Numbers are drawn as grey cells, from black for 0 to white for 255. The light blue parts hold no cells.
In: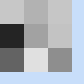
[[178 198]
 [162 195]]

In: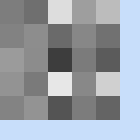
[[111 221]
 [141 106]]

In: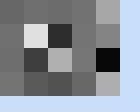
[[111 108]
 [224  45]]

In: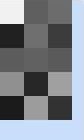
[[ 95 108]
 [111  60]]

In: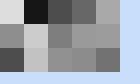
[[ 22  77]
 [204 126]]

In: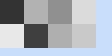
[[178 144]
 [ 63 175]]

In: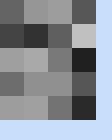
[[150 157]
 [ 50  95]]
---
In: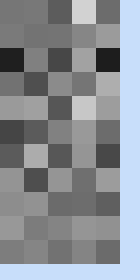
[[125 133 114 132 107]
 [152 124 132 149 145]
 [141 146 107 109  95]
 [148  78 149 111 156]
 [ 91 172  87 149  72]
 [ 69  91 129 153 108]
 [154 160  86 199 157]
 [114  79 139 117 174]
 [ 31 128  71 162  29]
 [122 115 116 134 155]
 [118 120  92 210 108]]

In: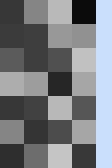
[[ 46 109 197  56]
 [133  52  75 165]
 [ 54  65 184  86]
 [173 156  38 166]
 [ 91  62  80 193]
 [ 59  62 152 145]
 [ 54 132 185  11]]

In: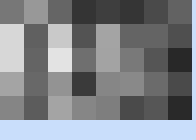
[[133  92 164 134 126  74  86  41]
 [164 104 147  58 134 137 107  74]
 [215 100 227 111 163 121  85  40]
 [215  96 201  83 164 100 100  79]
 [119 152 101  52  62  53  74  98]]

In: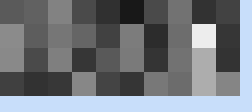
[[ 64  50  55 135  68  53 120 108 173 133]
 [137  74 127  54  89 122  52 114 173  51]
 [139  93 118 101  65 124  44 109 237  54]
 [ 90  97 130  74  48  24  74 114  50  66]]

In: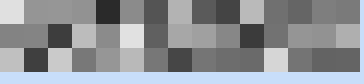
[[192  63 202 120 150 185 119  70 117 109 106 214 116  99 100]
 [131 132  61 188 139 225  96 167 160 135  59 114 149 146 175]
 [224 149 150 146  42 139  84 179  90  68 186 112 101 126 122]]

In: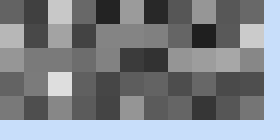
[[121  78 135  91  68 149  91 101  54  86 117]
 [ 99 123 222  96  70  93  99  77 103  74  78]
 [150 122 122 109 130  59  50 149 157 167 135]
 [183  72 163  67 132 132 128 101  31  89 203]
 [ 99  64 200 104  35 155  40  86 150  87 104]]
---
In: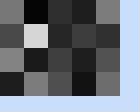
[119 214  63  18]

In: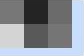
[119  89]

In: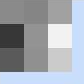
[138 147 203]

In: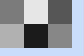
[123  27]

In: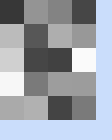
[ 55  88  64 155]

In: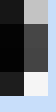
[22 70]
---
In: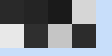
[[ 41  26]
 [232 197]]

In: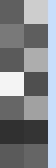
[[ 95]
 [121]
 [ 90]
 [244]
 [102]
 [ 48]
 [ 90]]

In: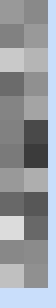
[[153]
 [129]
 [201]
 [107]
 [132]
 [129]
 [122]
 [153]
 [104]
 [220]
 [136]
 [192]]

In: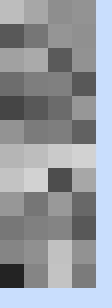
[[190 142]
 [ 87 149]
 [162  90]
 [108 128]
 [ 69 107]
 [148 127]
 [180 201]
 [195  77]
 [151 152]
 [120 132]
 [133 193]
 [ 35 194]]

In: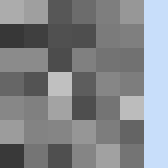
[[172  87 126]
 [ 55  80 123]
 [139  76 115]
 [102 192 134]
 [135 163 116]
 [156 133 125]
 [ 57  79 161]]

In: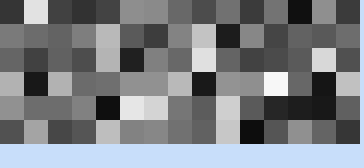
[[ 53  65  67 138  76  59  16  59]
 [122  99 185  61 195 135  98 109]
 [101  97 180 128 224  66  90  80]
 [178 178 111 145  25 143 103 193]
 [145 109  15 212  92  90  29  96]
 [ 81  71 190 135  97  13 144  54]]

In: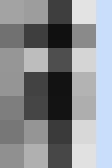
[[163  62]
 [113  16]
 [150  78]
 [149  18]
 [126  19]
 [119  58]
 [144  71]]
